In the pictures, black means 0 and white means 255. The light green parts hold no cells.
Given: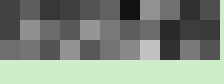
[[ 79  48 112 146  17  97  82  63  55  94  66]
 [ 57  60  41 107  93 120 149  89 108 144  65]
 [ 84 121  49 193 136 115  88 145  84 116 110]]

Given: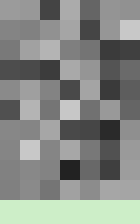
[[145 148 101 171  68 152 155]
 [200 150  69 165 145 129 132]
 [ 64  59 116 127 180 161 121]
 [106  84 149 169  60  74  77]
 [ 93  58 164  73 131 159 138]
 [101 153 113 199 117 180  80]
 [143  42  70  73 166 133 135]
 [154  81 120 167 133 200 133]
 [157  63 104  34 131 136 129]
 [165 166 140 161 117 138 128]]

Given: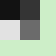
[[ 52  18]
 [107 226]]

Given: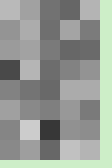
[[180 102 114 161 185]
 [123 164 111 172 148]
 [106 103 122 162 155]
 [147 130 109 181  73]
 [171 171 105 116 130]
 [122 152 127 137 160]
 [141 145  55 204 133]
 [180 193 103 158 137]]

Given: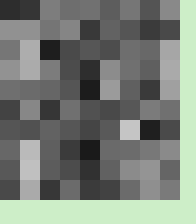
[[137  84 118  93 113 110 125  53  45]
 [ 73  59  85  98  57 133 117 145 145]
 [166 104 110  77  86  74  30 173 118]
 [170  95 112 140  46  76 124 171 146]
 [160  58  96 155  28  85 102 107 111]
 [112 123  87  73  81 112  54 135  67]
 [ 74  31 197  89  69  86  98  81  85]
 [138 120 108 106  26  59  95 186 103]
 [101 148 139  97  49  76  92 192  88]
 [122 143 107  66  59 107  55 170  73]]

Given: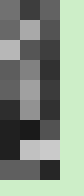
[[ 98  61 113]
 [ 83 169 104]
 [ 62  85 183]
 [ 49 129  93]
 [ 59 160  97]
 [ 49 146  45]
 [ 82  26  32]
 [202 193  32]
 [ 38  96  95]]
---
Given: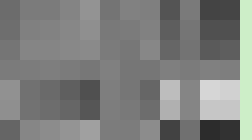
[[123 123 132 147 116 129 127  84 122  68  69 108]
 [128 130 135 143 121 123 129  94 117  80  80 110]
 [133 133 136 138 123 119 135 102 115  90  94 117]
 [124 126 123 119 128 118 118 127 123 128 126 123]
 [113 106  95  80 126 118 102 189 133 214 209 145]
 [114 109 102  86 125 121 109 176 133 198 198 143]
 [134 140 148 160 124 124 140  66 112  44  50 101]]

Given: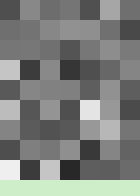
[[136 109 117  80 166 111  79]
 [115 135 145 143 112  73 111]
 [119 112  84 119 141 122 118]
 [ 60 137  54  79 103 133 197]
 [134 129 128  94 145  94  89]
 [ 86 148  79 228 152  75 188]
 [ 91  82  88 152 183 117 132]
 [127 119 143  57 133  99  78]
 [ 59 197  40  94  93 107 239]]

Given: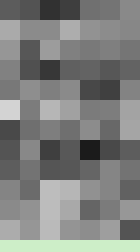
[[ 83  49  62 112 116 137  92]
 [139 139 173 146 140 135 170]
 [ 87 156 128 121 127 117 150]
 [ 80  55  96  99  87  99 129]
 [142 127 138  72  64 131 120]
 [124 182 161 123 125 163 211]
 [111 126 111 140 104 165  73]
 [136  63  88  27  73  93  84]
 [115  85  87 101 133 115  93]
 [107 189 182 145 133  97 132]
 [146 188 169 101 123 151 138]
 [150 186 148 141 158  84 172]]

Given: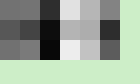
[[116  46 225 182 131 114]
 [ 68  13 180 173  45  87]
 [122   8 237 194  92 113]]

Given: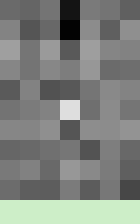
[[101 116  20 122 116  96 106]
 [ 85 104   3 140  95 143 131]
 [117 154  89 158 133 130 159]
 [116 135 125 151 107 110 134]
 [130  82  88 117 137 131  90]
 [123 130 222 111 139 117 115]
 [133 143  85 141 140 147 134]
 [105 112 118  83 126 104 102]
 [129 105 151 137 123  95 121]
 [ 94  93 123  92 119  71 108]]

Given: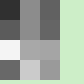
[[140  97  48]
 [140 101  91]
 [168 165 244]
 [203 154 104]]

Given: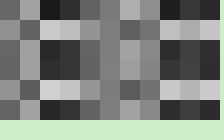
[[163  25  47  98 122 174 142  31  56  40 102]
 [ 98 202 190 148 125  96 115 191 172 196 144]
 [160  40  53 100 125 162 136  45  64  47 102]
 [160  47  54  99 127 157 133  53  66  46 100]
 [ 92 209 196 150 124  91 114 200 182 203 147]
 [162  39  51  99 126 162 136  45  62  44 100]]
